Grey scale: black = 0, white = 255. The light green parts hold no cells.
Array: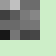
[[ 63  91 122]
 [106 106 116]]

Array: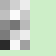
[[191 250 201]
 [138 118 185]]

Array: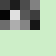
[[  5 224  87]
 [109 173 133]]

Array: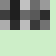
[[ 61  31 105]
 [173  43 188]]

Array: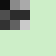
[[ 78  44  44]
 [ 50  97 202]]

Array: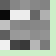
[[  9 238 236]
 [193 137 132]]

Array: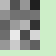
[[143 114 111]
 [ 96 155 180]]

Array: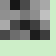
[[144 148 121]
 [170  69  32]]

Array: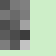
[[119 106 124]
 [ 76  95 162]]
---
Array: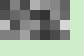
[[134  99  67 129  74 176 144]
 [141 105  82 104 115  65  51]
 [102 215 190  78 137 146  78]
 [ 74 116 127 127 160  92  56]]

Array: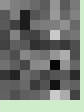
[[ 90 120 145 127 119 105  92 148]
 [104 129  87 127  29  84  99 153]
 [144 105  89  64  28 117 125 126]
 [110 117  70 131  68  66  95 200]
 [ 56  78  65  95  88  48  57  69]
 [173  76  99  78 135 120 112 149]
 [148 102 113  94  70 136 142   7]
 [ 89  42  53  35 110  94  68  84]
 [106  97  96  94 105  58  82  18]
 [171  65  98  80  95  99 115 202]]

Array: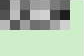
[[123 103  68 179 113 157 160]
 [ 73  29  81 190  72 200 209]
 [166 208 184  88 157 110 118]]

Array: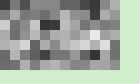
[[137 176  60 122  80 138 135 135 100 102  72  57]
 [174 150 124 170 120 126 110 135 182 144 140  61]
 [123 128 203 115 138 197  52  58 189 165 117 140]
 [159 173 170 110 145 184 127 173 178 153 180 233]
 [221 114 178 189 212 100 171 137 181 197 213 178]
 [166 112 105 180 125  96  66 118 118 152  99  52]
 [163 142 108 113 175 126 170 180 158 132 134 166]]

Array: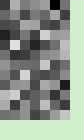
[[  2 114  58 176 124 141 158]
 [165  63 102 137  70 121 104]
 [ 66 126  73  81 167 160  80]
 [156 158  34  67 120  65 206]
 [111 189  66 224  78  36  77]
 [146 181 114  53  60  92 137]
 [ 76 109 147 114 107 107 198]
 [ 89 139 126  80 210  86  73]
 [149  27  90 146 151  71 168]
 [ 51 121 186 204  74  94 122]
 [100  59 170  62 144  94 189]
 [155 194 113 121 144  68 102]]

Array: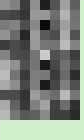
[[159  95 145 128  59 143  31  82]
 [179 114  74  67  53 153 150 109]
 [158 117 123 131  77 135  10  96]
 [170  83 146 106  37 156  90  77]
 [186 130  61  74  61 152 119 117]
 [ 96  61 131  76  72 116 202  81]
 [113  78 173 145  80 117  26  72]
 [106  46 186 115  58 126 121  59]
 [127  80 169 141  71 126  28  72]
 [186 118  76  74  52 156 126 108]
 [108  49 168  97  56 127 161  65]
 [ 63  43 185 119  88  96 136  63]]

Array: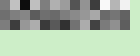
[[181 242 124 193  13 191 126 176 156  84 147  61 249]
 [117  98 111 127 134  92 111 106 126 138 151 168 106]
 [144  94 125  61 151 173  58  89  49 114 172  66 123]]

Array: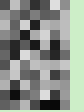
[[222 142  77 191 117  48  81]
 [100 187 154 116  80 125  93]
 [170 189 186  97 209  31 183]
 [111 190 138 111  28 172 211]
 [ 28 158  79  39  91  24 183]
 [ 38 107 102  35 218 164  86]
 [174 198  82 204 120 191 180]
 [ 61 124 154 198 100  87 197]
 [160 150 177  59 193 110 172]
 [ 57 155  80  13 100 125 220]
 [  8 132  96 115 181  71  11]]
